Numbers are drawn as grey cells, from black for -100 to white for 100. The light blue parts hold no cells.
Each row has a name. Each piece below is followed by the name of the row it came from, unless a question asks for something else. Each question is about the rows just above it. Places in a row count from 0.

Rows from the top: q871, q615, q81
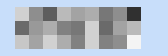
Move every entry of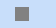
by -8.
[-7]
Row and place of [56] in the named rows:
q81, 0
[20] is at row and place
q615, 1
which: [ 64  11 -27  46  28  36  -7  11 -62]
q871
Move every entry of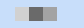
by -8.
[ 56 -25  20]
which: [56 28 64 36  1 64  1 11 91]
q81

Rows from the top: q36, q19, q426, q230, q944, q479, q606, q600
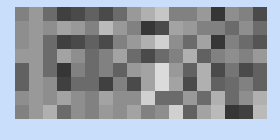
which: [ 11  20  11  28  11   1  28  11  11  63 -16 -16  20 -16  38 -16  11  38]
q606
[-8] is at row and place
q944, 15
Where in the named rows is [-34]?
q426, 17
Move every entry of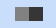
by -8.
[ -7 -66]
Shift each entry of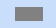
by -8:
[-7 -7]
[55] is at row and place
q36, 10
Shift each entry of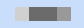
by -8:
[ 55 -24 -24  12]

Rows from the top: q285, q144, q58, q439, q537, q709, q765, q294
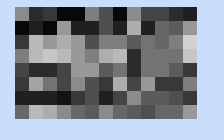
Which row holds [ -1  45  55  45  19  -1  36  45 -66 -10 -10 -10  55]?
q439
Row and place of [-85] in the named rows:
q765, 3
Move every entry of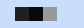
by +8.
[-67 -85  27]
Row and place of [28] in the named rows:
q709, 1
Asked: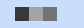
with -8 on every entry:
[-64  20 -18]

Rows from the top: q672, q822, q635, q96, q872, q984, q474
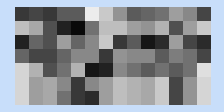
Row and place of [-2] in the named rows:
q96, 11
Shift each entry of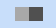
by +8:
[ 40 -29]

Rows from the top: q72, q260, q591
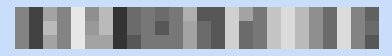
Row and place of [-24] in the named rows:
q72, 25
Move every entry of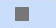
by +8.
[1]
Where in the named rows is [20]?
q260, 5
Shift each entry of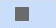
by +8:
[-8]
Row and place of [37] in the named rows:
q72, 12

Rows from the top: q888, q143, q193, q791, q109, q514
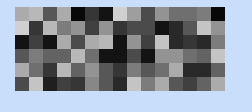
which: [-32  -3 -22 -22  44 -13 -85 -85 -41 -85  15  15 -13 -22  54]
q791
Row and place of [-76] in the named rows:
q514, 2
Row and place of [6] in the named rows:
q514, 5
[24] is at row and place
q888, 8

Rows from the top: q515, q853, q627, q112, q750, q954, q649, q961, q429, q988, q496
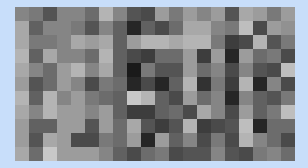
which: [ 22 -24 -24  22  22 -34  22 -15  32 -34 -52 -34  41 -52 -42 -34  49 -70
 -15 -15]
q429
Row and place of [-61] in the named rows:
q954, 13
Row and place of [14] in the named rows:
q853, 19
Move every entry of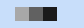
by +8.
[ 40 -16 -72]

